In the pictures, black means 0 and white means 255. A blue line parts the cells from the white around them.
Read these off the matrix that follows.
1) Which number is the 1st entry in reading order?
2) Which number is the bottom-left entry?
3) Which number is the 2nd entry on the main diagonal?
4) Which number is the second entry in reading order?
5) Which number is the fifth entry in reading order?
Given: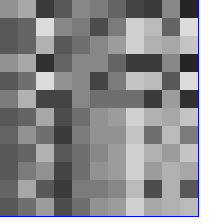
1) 146
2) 88
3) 100
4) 167
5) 135
